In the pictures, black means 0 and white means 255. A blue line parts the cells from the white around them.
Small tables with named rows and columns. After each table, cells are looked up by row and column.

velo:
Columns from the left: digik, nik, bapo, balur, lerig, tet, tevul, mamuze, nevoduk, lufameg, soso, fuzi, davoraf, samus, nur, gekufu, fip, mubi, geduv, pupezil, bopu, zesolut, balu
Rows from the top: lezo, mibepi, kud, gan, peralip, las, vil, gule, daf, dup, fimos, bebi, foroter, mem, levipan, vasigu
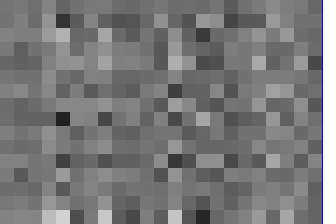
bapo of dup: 122
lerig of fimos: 123
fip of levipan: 97
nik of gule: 99
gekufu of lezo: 116
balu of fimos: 97
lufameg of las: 103
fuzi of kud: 97
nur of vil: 98
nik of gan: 95
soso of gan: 112
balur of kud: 155
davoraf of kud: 141
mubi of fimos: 109
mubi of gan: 118
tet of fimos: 114
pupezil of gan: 106

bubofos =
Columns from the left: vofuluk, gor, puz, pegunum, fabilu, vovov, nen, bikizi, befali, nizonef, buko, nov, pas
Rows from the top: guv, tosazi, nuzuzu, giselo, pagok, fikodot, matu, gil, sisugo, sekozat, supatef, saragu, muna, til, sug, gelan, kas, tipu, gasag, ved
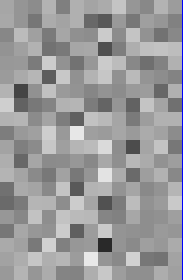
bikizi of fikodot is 198
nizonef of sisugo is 122
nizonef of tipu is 138
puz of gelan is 194
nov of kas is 154
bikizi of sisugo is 185
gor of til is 170
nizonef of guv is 150
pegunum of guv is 179
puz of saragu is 166
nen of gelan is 184
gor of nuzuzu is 187
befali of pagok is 188
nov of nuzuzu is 114
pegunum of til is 137
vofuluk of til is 113
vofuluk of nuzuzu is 135
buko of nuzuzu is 146
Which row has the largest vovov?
sekozat

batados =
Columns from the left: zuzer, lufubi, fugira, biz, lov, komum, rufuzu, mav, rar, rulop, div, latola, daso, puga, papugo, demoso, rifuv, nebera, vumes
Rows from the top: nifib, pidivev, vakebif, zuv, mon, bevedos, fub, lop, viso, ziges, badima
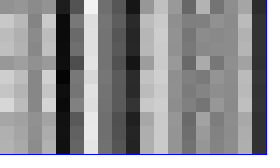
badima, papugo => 150
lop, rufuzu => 222
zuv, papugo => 137
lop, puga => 128
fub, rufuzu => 225
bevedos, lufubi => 189
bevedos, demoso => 148
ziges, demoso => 130
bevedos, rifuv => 140
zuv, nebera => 181
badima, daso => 148
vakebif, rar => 86
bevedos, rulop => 43
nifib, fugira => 139
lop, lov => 10
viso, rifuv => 141
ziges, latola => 202

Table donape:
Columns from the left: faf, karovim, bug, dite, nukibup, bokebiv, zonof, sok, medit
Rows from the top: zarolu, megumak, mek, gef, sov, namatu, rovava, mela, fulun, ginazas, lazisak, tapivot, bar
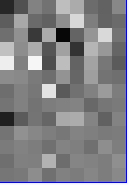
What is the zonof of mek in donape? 149
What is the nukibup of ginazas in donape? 119
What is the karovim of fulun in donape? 91
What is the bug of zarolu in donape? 130
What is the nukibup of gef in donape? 161
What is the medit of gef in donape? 101
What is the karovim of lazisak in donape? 130
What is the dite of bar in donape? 112
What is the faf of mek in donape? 111
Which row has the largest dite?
rovava

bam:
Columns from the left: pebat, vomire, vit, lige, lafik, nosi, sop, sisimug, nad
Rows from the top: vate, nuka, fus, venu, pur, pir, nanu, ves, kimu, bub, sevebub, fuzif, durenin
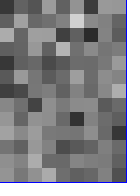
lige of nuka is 112
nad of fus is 92
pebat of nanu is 63
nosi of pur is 108
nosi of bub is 117
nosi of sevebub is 89
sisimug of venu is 117
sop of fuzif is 126
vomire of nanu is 73
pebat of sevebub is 116
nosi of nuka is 209
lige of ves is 143
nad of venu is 124
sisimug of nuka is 129
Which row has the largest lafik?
venu

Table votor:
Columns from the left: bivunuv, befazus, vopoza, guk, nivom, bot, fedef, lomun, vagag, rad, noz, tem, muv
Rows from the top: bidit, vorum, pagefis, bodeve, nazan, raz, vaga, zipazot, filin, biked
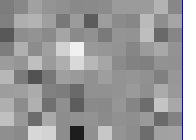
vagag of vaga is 147
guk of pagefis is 138
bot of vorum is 155
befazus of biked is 138
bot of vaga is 106
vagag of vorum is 139
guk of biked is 211
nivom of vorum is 120
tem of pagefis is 105
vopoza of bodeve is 140
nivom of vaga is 125
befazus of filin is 152
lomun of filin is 139
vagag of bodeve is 147
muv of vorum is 165
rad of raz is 149
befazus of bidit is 136
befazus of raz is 123
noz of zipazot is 109

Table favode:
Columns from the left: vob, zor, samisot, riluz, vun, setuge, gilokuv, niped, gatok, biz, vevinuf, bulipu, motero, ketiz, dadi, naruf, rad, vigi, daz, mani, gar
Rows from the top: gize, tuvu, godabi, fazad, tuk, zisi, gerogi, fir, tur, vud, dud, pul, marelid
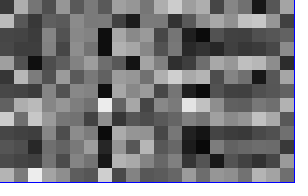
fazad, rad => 64
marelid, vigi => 114
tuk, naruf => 168
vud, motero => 119
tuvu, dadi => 141
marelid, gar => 111
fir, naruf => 142
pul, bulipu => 103
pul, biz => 169
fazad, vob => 72
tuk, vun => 94

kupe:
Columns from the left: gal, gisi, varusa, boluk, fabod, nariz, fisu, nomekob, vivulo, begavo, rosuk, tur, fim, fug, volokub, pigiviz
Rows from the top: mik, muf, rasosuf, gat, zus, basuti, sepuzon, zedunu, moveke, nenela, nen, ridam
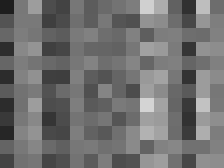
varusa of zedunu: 157
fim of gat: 123
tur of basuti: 163
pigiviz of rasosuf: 129
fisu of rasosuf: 129
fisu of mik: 92
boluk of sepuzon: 82
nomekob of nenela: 88
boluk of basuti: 63
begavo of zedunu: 117
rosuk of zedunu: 212
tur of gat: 154
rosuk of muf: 147

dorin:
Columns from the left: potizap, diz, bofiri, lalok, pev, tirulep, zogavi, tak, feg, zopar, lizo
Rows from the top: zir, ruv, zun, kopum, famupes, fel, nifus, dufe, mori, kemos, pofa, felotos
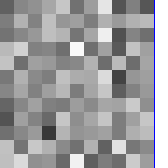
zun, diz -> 135
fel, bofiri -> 138
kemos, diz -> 136
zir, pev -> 198
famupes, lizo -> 165
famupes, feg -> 187
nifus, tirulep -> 124
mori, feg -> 125
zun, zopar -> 132
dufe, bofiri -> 161
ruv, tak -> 176
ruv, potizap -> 125
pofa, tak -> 97
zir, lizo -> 86
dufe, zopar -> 202
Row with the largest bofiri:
pofa

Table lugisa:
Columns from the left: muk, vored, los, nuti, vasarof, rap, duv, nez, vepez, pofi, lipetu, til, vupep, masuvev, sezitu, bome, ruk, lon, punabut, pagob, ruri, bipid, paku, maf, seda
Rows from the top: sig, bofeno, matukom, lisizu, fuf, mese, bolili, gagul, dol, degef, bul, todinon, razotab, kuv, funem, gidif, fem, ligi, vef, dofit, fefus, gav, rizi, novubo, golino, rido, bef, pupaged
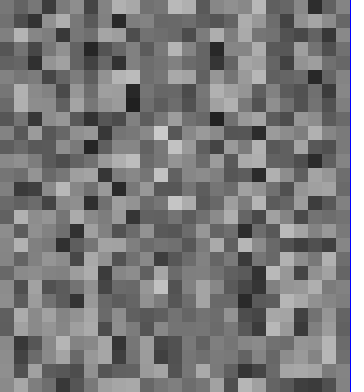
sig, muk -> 119
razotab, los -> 148
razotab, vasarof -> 119
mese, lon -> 154
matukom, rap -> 119
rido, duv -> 152
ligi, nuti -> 121

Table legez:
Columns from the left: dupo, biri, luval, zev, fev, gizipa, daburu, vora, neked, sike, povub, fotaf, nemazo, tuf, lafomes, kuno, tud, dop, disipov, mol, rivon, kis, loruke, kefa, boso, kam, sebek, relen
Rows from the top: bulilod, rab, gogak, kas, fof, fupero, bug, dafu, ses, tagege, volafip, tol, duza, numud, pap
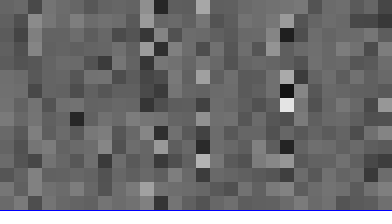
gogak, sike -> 84
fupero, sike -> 92
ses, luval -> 116
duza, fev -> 98
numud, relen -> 127
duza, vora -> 82
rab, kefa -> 109
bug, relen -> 89
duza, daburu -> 99
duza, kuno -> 105
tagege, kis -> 88
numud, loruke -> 108
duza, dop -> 96

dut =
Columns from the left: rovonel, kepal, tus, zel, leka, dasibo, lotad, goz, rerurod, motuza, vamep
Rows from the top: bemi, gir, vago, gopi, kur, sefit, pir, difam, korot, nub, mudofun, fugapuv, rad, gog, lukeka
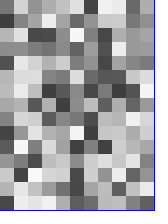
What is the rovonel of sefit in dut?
183
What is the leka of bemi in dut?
193
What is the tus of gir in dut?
164
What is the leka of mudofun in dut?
161
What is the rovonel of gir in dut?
62
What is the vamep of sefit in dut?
220
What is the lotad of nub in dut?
64
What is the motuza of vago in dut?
153
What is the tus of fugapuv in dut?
76
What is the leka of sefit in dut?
123
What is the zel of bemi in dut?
174
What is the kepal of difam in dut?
179
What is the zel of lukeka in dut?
241
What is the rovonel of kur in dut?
81

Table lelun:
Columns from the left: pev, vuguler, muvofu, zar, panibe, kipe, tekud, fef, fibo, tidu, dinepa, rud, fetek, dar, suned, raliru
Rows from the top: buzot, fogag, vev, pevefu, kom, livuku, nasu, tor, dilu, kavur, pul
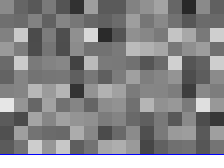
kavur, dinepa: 79
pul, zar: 150
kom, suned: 97
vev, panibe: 78
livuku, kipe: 95
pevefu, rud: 166
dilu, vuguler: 74
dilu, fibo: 132
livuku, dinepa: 126
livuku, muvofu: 115
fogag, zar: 97
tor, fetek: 152
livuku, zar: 118
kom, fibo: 121
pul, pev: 91
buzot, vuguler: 101
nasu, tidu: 123
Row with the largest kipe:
kavur

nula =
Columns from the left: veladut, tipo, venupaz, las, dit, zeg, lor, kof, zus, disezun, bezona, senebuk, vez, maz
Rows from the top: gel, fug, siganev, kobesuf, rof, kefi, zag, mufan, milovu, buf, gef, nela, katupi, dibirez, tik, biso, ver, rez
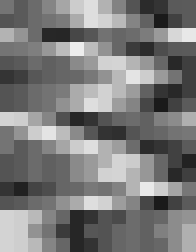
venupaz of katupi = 107
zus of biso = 74
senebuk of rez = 103
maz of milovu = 176
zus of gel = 130
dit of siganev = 38
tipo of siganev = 148
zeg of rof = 138
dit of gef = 166
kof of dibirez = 114
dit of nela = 102
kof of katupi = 210
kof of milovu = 83
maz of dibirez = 119

